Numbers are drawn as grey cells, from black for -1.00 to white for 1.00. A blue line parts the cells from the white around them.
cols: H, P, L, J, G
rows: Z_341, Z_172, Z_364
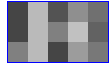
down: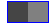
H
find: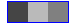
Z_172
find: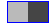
Z_364

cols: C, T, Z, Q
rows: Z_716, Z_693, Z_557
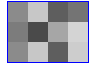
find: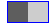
Z_557
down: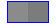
C
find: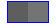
Z_716
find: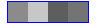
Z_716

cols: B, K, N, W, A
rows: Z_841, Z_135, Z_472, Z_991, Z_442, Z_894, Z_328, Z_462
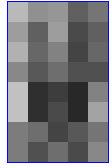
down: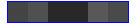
W
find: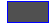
Z_991
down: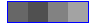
A
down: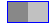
B
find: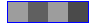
Z_135
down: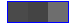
N

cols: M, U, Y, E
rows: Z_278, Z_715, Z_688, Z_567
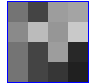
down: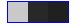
E
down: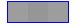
Y

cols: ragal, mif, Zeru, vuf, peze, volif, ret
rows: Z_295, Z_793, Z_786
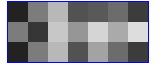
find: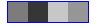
Z_793
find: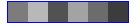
Z_786

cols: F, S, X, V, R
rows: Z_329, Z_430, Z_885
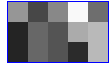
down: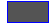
X
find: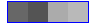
Z_430
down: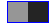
F

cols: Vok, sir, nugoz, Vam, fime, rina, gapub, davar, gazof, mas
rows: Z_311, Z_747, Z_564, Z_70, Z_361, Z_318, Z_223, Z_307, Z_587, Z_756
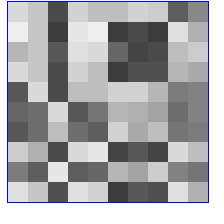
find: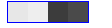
Z_747
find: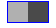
Z_307
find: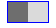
Z_318
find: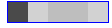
Z_311
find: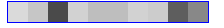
Z_311
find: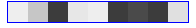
Z_747

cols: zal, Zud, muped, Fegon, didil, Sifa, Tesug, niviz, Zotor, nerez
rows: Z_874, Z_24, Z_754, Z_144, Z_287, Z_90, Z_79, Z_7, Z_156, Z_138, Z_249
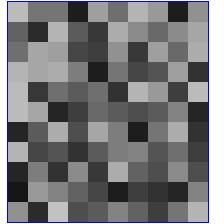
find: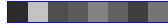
Z_249
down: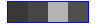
Tesug
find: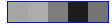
Z_144
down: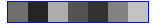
muped
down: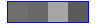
didil
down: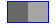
didil
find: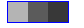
Z_24

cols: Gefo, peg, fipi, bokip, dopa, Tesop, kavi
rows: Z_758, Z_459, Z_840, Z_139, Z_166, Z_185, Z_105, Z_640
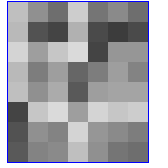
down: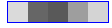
bokip
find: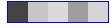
Z_185
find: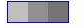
Z_640

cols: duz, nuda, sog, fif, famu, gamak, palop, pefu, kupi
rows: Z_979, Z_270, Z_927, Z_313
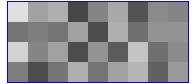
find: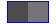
Z_313
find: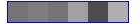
Z_270
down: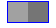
sog
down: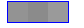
kupi
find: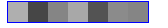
Z_979
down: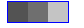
palop

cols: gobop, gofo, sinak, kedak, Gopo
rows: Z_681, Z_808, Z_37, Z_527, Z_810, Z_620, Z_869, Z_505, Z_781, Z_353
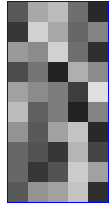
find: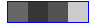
Z_781
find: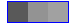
Z_353
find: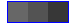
Z_505
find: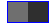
Z_37
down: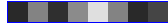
Gopo
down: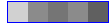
gofo

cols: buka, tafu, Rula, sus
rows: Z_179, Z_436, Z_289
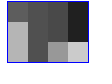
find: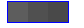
Z_179
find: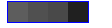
Z_179
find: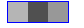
Z_289
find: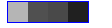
Z_436

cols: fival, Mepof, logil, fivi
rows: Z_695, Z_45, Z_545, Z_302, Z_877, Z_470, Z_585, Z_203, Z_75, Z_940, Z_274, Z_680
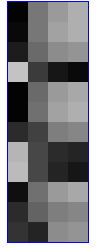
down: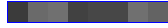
Mepof
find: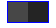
Z_75
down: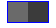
Mepof
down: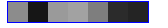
logil
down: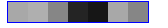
fivi

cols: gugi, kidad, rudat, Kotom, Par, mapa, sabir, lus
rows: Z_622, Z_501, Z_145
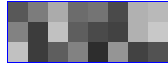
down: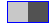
lus
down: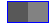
gugi
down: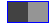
mapa
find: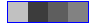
Z_145

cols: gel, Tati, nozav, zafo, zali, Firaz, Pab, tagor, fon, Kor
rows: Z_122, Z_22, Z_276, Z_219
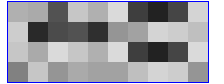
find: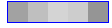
Z_219
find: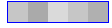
Z_276
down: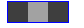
Pab
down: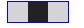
tagor
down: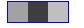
Pab
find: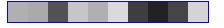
Z_122

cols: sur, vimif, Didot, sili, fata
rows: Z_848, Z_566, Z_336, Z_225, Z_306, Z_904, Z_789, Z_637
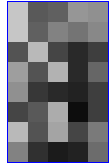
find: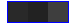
Z_306
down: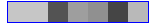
sur
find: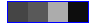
Z_904
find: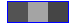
Z_789
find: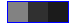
Z_637
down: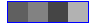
Didot

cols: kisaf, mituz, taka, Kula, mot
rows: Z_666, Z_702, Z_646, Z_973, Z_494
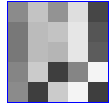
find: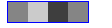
Z_973
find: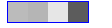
Z_646
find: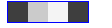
Z_494
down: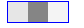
Kula
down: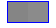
kisaf
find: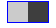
Z_973

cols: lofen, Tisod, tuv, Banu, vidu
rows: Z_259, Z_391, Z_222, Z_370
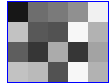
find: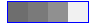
Z_259
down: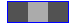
tuv

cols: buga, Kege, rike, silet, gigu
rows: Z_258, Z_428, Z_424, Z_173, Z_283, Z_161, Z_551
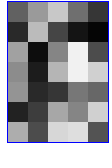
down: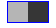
rike
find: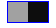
Z_424
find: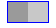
Z_258
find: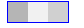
Z_173
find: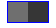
Z_258

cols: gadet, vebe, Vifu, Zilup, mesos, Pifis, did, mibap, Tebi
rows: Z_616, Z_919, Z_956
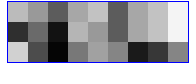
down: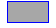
did
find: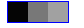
Z_956
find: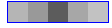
Z_919
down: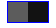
Vifu
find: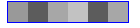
Z_616

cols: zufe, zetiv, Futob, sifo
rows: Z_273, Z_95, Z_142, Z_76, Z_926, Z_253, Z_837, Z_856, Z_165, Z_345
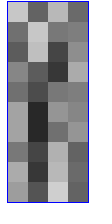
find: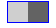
Z_345
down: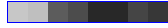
zetiv

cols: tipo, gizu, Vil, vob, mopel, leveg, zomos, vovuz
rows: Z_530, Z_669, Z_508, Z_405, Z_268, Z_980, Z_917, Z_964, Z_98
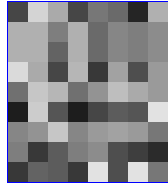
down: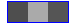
zomos
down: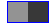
gizu
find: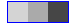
Z_530

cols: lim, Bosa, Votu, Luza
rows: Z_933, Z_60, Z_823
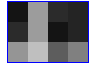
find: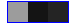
Z_60
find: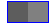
Z_823
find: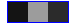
Z_933

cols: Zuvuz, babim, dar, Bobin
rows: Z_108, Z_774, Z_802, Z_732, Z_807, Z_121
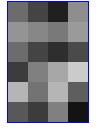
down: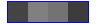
babim
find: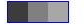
Z_732
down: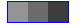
Zuvuz
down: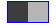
Zuvuz
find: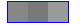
Z_774
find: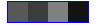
Z_121
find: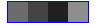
Z_108

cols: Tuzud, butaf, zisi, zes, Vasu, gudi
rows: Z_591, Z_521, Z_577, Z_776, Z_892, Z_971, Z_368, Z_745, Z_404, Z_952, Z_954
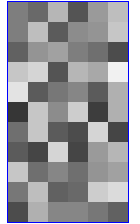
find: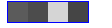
Z_368
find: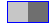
Z_404
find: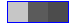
Z_368
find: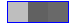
Z_952
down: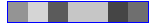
butaf

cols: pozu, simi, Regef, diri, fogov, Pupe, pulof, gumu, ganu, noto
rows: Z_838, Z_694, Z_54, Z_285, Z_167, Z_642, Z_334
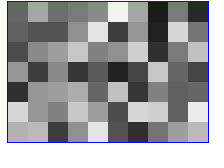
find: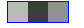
Z_334
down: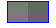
ganu
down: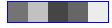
noto
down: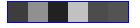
Pupe
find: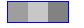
Z_54
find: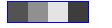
Z_694
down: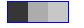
diri

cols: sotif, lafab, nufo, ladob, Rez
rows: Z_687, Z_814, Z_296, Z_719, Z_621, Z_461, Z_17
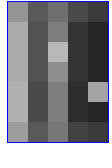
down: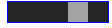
Rez
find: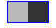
Z_296
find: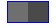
Z_687
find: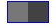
Z_17
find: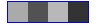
Z_296
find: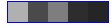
Z_461
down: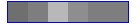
nufo

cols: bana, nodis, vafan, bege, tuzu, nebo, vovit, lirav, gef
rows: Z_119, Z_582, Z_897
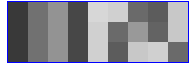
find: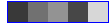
Z_119
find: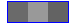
Z_582
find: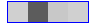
Z_897
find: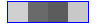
Z_119
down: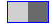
nebo
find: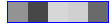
Z_119

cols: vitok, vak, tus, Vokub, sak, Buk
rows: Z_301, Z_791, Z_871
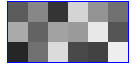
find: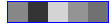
Z_301
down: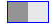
sak
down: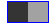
tus

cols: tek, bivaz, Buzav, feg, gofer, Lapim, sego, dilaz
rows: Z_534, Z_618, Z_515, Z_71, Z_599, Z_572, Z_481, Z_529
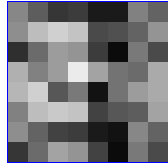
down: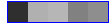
tek
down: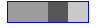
Buzav
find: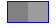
Z_71
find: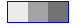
Z_71
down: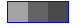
dilaz
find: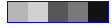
Z_599
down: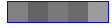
sego

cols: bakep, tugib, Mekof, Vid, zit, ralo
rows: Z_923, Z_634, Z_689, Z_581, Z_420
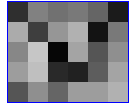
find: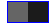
Z_923
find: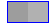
Z_420
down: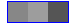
bakep

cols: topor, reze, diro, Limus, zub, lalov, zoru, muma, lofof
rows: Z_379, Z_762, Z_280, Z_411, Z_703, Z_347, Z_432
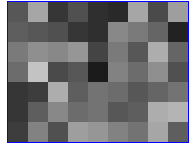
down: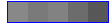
lalov
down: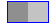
reze
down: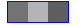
lofof
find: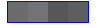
Z_347
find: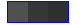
Z_762
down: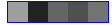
lofof
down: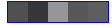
Limus

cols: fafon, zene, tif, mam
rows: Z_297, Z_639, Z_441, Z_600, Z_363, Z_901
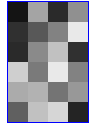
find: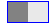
Z_639
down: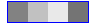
tif
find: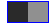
Z_297
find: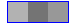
Z_363
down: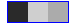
fafon

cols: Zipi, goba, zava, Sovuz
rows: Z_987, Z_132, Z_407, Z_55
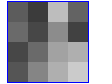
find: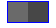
Z_132
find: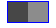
Z_132

